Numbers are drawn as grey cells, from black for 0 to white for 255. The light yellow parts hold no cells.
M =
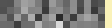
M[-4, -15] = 83
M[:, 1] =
[82, 102, 83, 107]
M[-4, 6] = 70
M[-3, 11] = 71
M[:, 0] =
[83, 80, 122, 108]
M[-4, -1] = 84
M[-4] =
[83, 82, 131, 160, 151, 123, 70, 154, 126, 102, 141, 79, 142, 74, 84]
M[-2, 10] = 60
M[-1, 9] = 79
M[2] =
[122, 83, 157, 103, 173, 58, 138, 162, 42, 124, 60, 142, 164, 146, 77]
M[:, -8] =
[154, 137, 162, 134]
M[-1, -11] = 111
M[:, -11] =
[151, 132, 173, 111]

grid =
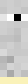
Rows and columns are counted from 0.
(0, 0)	203
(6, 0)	201
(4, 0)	206
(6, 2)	199
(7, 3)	201
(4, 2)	193
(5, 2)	188
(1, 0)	198
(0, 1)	206
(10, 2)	207
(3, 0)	207
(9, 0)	190
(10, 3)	191

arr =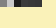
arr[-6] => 129
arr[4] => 57
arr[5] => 55

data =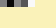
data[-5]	130
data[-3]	138
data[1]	8

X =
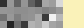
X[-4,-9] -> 48
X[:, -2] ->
[157, 139, 241, 164]
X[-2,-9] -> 114
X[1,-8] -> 148
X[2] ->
[114, 152, 127, 144, 147, 170, 58, 241, 184]
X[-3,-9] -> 150
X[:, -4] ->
[66, 141, 170, 169]
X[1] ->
[150, 148, 142, 142, 146, 141, 130, 139, 152]
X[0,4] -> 96

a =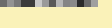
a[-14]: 107
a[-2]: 107
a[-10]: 59
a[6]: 154

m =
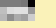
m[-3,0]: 125
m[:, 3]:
[119, 224, 161]
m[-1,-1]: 205
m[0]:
[125, 125, 125, 119, 4]
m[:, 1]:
[125, 221, 142]

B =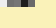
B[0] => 238
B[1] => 112
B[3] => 30

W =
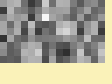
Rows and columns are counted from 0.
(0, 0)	154
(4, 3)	70
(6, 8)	84
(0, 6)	203
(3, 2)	166
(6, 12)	106
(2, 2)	153
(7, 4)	173
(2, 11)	154
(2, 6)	246
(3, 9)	190
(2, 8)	149
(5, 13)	107
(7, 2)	103
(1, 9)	162
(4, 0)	167
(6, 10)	124
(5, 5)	118
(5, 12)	189
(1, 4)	90
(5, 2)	108
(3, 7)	99
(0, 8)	178
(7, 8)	63
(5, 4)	144
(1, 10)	102
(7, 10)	110
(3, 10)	173
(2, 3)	163
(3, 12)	146
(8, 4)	178
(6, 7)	114
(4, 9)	213
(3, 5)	92
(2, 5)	144
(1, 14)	117
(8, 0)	90

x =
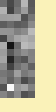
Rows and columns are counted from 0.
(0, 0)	112
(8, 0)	165
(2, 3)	82
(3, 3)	97
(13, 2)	139
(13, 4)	95
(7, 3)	142
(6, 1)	21
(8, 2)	98
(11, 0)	129
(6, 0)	171
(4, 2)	128
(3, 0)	93
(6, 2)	107
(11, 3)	75
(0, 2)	107
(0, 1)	73
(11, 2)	126
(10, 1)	108
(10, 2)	159
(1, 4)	94
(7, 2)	122

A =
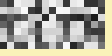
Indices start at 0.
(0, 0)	100
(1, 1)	189
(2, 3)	92
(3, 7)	232
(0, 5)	70
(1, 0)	216
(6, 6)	92
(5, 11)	201
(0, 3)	227
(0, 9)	56
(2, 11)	34
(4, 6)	209
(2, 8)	72
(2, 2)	71
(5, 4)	221
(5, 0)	214
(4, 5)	91
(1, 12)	204
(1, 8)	248
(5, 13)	166
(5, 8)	181
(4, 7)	210
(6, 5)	84
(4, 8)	211
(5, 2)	185
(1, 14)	60
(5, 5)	62
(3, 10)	208
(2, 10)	43
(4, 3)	212
